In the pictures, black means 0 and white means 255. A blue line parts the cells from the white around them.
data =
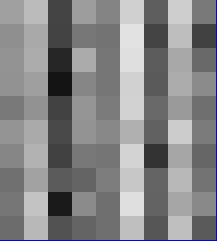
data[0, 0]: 160
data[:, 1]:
[187, 169, 172, 159, 146, 170, 178, 162, 195, 184]
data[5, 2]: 73
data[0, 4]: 132
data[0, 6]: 94
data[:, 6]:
[94, 68, 92, 90, 105, 97, 51, 100, 99, 86]
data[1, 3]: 119
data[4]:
[121, 146, 66, 149, 123, 210, 105, 154, 111]
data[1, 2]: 67
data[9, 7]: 191
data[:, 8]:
[121, 65, 105, 139, 111, 123, 102, 115, 137, 90]
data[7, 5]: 199
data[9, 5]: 191
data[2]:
[147, 172, 38, 171, 118, 223, 92, 168, 105]
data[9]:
[108, 184, 82, 100, 111, 191, 86, 191, 90]
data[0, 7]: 206
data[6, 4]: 117
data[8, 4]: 111
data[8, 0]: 118
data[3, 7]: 172

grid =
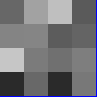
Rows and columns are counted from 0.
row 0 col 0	103
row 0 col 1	162
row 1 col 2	92
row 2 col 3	126
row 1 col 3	100

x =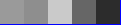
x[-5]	154
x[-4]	142
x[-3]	202

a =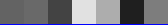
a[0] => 99
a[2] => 67
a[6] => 125
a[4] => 173

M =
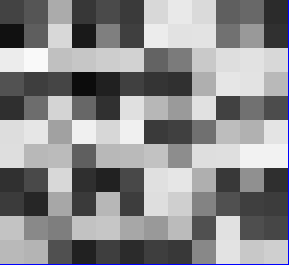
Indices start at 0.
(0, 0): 67
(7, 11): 47
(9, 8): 80
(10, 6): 62
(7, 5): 72
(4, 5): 224
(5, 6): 58
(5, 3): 240
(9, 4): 198
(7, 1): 73
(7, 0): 48
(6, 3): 95
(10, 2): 80
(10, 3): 33
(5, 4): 215
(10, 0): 185
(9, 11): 70
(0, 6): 216
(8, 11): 60
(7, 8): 175
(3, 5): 64
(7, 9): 56
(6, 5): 186
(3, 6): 52
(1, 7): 226
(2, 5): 210
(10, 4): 62
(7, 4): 33
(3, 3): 12
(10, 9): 227
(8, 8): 131
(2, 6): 99
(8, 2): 167
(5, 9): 189
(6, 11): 242
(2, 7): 123
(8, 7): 207

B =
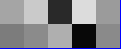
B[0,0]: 165
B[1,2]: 175
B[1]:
[124, 139, 175, 8, 138]
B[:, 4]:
[155, 138]

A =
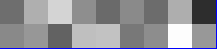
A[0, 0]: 110
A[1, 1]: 151
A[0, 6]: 108
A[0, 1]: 175

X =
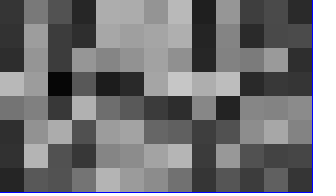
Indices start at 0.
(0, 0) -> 53
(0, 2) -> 82
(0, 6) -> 148
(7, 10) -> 60
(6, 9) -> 152
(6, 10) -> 81
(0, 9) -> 150
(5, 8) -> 62
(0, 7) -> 185
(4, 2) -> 56
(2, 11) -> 154
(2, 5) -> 146
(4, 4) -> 110
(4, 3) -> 177
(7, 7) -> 113
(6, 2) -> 81
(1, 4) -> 167
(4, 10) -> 134
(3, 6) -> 165
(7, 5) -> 155
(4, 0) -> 116
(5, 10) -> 141
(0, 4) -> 173
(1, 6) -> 165
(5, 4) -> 156
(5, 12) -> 131
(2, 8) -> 38
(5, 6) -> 102
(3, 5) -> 41
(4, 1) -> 128
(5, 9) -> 81
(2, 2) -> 60
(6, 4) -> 133
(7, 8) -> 53
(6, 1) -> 180

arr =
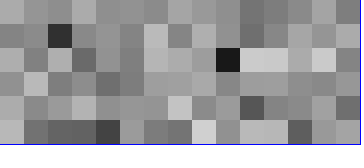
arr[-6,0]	171
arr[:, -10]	[146, 132, 127, 125, 150, 155]
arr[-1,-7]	208
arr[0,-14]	149
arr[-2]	[172, 138, 154, 179, 144, 150, 148, 195, 139, 155, 86, 132, 138, 161, 111]
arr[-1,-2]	153
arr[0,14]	126
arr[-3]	[145, 185, 126, 141, 111, 125, 158, 160, 169, 135, 157, 158, 142, 137, 151]
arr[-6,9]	143
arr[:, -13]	[142, 48, 175, 126, 154, 100]
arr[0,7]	165
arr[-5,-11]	148
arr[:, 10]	[116, 111, 203, 157, 86, 185]
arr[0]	[171, 149, 142, 171, 143, 146, 139, 165, 153, 143, 116, 125, 138, 164, 126]
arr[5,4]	67
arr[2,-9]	181
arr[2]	[174, 129, 175, 106, 146, 127, 181, 172, 157, 24, 203, 201, 171, 202, 132]

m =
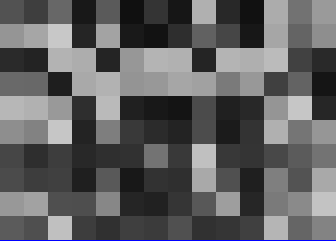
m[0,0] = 82
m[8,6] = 33
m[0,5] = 16
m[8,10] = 38
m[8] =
[152, 162, 79, 78, 135, 37, 33, 53, 88, 158, 38, 122, 138, 195]
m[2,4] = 36
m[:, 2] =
[103, 200, 179, 30, 153, 198, 61, 64, 79, 192]
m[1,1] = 166
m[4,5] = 32
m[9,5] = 63
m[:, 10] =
[17, 23, 175, 152, 40, 51, 52, 31, 38, 64]
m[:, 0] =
[82, 149, 42, 105, 183, 142, 70, 75, 152, 91]
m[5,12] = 117
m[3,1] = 104
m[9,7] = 80
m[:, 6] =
[52, 18, 180, 152, 24, 43, 115, 50, 33, 59]
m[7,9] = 80
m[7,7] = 47
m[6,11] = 72
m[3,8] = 161
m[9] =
[91, 79, 192, 61, 48, 63, 59, 80, 49, 53, 64, 181, 101, 131]
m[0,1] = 62
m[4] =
[183, 177, 153, 46, 186, 32, 24, 20, 75, 32, 40, 149, 198, 38]
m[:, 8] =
[176, 97, 36, 161, 75, 76, 192, 169, 88, 49]
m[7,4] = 89
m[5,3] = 35
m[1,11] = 166
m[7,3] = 31
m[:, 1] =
[62, 166, 35, 104, 177, 130, 46, 61, 162, 79]

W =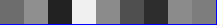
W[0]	109
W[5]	79
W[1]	143
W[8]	125
